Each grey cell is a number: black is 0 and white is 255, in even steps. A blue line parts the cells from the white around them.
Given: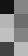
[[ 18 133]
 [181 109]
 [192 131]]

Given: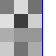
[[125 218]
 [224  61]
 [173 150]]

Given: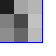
[[ 29 165]
 [128  72]
 [142 103]]

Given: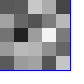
[[ 88  91]
 [162 102]
 [115  34]]

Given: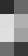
[[ 44 104]
 [221 176]
 [223 161]]

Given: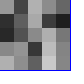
[[152  68]
 [ 47  95]
 [ 40  82]]
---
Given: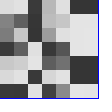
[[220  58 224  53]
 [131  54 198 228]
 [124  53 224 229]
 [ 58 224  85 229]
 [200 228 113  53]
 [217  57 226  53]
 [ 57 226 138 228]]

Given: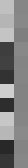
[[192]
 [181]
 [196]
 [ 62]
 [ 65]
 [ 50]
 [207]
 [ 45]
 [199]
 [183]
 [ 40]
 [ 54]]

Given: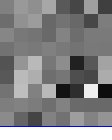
[[128 143  89 159]
 [109 156 115  71]
 [134 116 131 122]
 [114 121 121 121]
 [ 83 185 141  88]
 [ 88 174 118  71]
 [115 129  19 238]
 [126 124 130 105]
 [139  68 114 131]]

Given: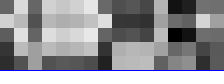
[[101 102 199 230  79  71  18 113]
 [209  81 174 193  55  49 107 213]
 [ 93 100 207 232  77  68   0 110]
 [ 53 159 175 193 175 180 103  69]
 [ 45 159  89  77 183 189 133  46]]

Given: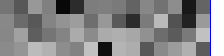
[[117 152   8 125 122 135 141 100]
 [136  88 147 110  89 123  82 154]
 [135  94 132 139 175 145  91 193]
 [139 187 141 193 180  87 156  91]]

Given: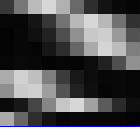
[[ 56 186 177  46   8]
 [  6  20 115 215 113]
 [  3  15  78 200 153]
 [  4   5  45 170 188]
 [  6   8   6  12  79]
 [171 191  59  12   8]
 [143 207  83  14   8]
 [ 10  69 198 161  42]
 [170  46   6   6   6]]
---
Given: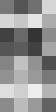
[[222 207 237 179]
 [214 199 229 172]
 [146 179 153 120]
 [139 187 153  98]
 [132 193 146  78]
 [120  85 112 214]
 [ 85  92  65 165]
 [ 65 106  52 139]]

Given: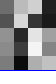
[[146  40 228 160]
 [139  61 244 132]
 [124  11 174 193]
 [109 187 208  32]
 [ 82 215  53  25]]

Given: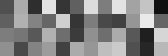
[[144  73 131 156  65 171 150 190 202  80  38 184]
 [125 118  88 177 110  59 144 110 171  88  31 214]
 [ 96 177 131 102 208  53 125  73  65 150 234 102]
 [ 80 171  46 227  53  96 220 125 227 163 196  16]]

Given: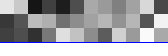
[[229 201  21  64  29  78 169 154 128 162 216  72]
 [ 64  78  49 120 223 194 141  92 208 154 250 169]
 [ 56  84 188 175 113 141 162 182 147 182  84 242]]

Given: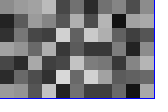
[[162 148 105 175  56  91  56  56 125  35 140]
 [155 148  85 195  35 113  63  63 105  19 169]
 [140 155 162 187  71 113  43 113 133  77 140]
 [ 71  43 169  63  71 195 125 119  56 133 181]
 [ 49 119  71  63 209  97 202 175  97  63  85]
 [ 43 105  77  49 216 105 209 162  91  97 105]
 [ 35  91 155 133  85 175  77 181  19 162 169]]

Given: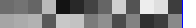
[[165 171 178  89 200 194 123 143  75 130  47  61 137]
 [108 115 101 186  19  40  67 101 207  83 237 223  61]]

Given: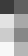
[[247 182]
 [226 168]
 [204 135]
 [ 59  96]]
